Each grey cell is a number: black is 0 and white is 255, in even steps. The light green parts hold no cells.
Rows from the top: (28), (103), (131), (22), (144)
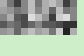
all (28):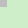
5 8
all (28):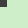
3 10

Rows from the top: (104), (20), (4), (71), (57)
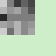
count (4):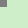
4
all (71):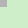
3
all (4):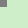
2 3 4 5
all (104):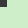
3
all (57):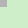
3

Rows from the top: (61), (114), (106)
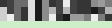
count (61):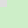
1
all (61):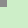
7 14
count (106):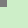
2
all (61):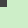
2 9 11
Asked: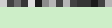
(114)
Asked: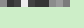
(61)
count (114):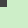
4

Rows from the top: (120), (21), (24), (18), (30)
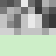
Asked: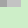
(30)
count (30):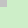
3

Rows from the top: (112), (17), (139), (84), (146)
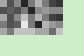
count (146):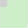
0
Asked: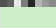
(84)
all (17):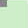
6 8 9

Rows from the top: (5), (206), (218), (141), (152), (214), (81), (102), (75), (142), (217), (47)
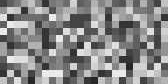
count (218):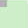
1
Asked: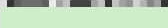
(218)

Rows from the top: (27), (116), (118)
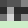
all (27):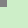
4
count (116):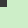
0

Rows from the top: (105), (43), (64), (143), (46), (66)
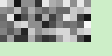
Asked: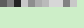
(46)
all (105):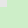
1 7 10 12
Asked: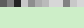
(46)
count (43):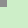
2

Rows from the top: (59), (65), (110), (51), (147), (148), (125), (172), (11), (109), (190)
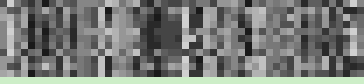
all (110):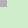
2 30 37 38 42 50
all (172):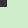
4 22 31 49
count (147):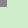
4

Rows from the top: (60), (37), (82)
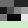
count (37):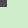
1
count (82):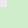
1
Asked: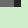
(60)
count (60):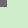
2
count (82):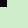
2

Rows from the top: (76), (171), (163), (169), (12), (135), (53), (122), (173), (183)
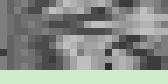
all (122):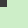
1 16 20 21
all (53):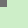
3 4 8 23

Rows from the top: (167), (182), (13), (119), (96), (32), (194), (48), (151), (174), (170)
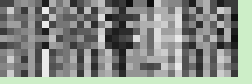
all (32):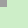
1 5 21 27
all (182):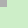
11 16 23 24 30 33
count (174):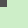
7

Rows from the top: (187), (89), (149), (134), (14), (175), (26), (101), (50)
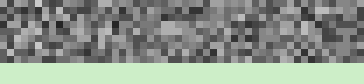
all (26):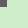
5 7 14 16 22 24 33 37 45
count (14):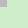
3

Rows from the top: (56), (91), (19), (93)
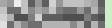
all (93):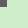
13
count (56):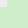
1
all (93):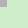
3 7 8 9 10 12 14
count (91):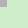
1
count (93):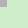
7
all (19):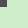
3 4 10 11 12 15
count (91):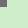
6

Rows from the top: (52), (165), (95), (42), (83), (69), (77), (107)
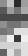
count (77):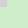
3
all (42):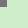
2 3
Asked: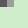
(165)
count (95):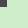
4
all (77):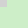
1 2 3

